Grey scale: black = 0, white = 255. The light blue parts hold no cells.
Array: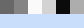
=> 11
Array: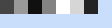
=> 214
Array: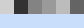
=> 188
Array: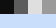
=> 223
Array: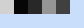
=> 149
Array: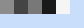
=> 25
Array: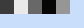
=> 6
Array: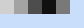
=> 16
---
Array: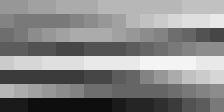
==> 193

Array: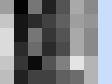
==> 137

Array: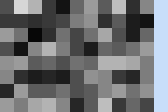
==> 134

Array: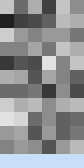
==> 141

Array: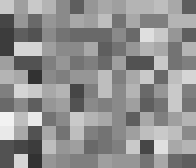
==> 94
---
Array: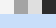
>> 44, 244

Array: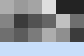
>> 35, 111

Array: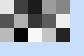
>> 134, 186

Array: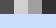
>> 49, 79

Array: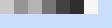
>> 246, 202

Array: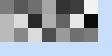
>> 243, 186

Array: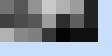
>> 35, 177

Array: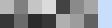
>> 166, 55

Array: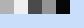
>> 7, 178

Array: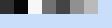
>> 186, 47
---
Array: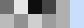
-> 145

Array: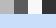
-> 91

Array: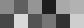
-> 217

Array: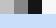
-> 134

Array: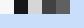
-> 23

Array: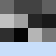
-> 4

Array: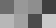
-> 161

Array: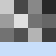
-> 81
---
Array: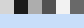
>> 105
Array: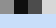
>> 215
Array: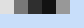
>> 152
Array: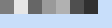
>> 48
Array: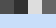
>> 101
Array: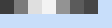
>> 70
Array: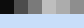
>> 142
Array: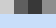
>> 141
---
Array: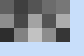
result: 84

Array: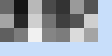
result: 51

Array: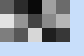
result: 9

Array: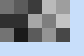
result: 59

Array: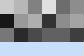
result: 224

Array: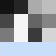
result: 37

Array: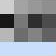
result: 163
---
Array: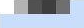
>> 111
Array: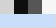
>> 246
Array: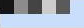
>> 90
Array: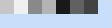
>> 66
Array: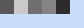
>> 43
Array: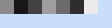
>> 235
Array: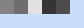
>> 77
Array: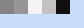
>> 17
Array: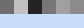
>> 139
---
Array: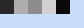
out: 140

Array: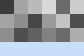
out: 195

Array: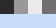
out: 112

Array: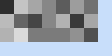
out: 187

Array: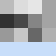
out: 199

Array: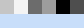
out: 157

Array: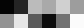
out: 208
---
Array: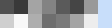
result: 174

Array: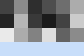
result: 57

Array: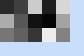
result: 18

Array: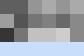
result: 117

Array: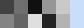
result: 223

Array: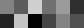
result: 2

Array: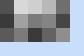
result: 123
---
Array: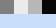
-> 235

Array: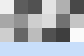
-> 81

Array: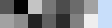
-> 43

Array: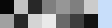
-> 105

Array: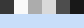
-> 217

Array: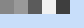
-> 91
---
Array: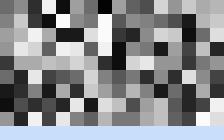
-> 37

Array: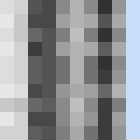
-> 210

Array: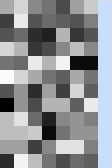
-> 243

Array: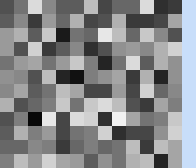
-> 189

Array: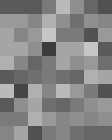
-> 165
